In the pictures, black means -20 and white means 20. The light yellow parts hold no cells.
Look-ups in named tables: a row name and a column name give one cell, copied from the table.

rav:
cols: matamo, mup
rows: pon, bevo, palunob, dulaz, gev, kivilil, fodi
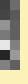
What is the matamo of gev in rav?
16
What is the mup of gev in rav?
0
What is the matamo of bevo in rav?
-9
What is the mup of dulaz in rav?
-5
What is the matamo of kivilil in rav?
-14
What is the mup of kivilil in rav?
4

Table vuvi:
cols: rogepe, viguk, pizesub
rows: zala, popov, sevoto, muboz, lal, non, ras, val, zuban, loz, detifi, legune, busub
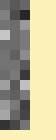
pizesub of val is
-11
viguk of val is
-1
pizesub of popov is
-14
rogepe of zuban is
5
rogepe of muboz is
11
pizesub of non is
2
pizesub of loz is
-1
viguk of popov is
-8
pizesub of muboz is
-1
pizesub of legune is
-9
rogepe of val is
-3
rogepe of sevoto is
-2

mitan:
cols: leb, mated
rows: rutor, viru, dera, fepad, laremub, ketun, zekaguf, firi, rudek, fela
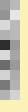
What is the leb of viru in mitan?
3
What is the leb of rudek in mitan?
-1
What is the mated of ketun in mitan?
6
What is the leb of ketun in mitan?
14
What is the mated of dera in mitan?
9
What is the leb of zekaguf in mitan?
-3
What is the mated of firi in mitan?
7
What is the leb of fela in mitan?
8
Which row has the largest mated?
viru

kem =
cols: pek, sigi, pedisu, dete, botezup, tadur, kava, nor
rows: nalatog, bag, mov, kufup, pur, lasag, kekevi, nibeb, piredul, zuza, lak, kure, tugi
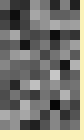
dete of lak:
-1
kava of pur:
-1
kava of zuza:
8
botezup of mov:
3
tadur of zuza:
-6
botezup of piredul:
-1
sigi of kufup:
6
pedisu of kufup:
-7
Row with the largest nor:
kekevi

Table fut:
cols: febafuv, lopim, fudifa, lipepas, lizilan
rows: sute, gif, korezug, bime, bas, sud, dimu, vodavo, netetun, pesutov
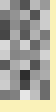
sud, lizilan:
13
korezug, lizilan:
12
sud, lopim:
1
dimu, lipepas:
-7
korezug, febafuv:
-8
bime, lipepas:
8
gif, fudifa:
8
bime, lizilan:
-1
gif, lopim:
3
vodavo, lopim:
3
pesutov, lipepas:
10

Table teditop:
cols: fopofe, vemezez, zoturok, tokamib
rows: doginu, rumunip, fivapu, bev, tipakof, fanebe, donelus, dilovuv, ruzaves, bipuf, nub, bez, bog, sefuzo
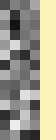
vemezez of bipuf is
-7
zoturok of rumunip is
1
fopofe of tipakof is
4
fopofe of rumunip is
7
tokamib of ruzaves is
-6
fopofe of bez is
-13
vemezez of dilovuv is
1
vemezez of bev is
-11
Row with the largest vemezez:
bog

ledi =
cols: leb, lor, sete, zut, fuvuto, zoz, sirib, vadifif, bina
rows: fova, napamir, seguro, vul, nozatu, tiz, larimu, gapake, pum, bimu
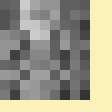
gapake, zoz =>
-5
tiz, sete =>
-4
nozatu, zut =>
3
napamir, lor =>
-5
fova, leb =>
-5
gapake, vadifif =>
-3
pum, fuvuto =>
0
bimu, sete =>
3
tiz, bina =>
-8
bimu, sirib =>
-12
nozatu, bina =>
-2
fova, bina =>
-6
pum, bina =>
-7
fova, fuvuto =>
3
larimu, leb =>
-4
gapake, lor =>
3
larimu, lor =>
-5
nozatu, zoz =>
-5
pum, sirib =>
-8
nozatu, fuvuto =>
3

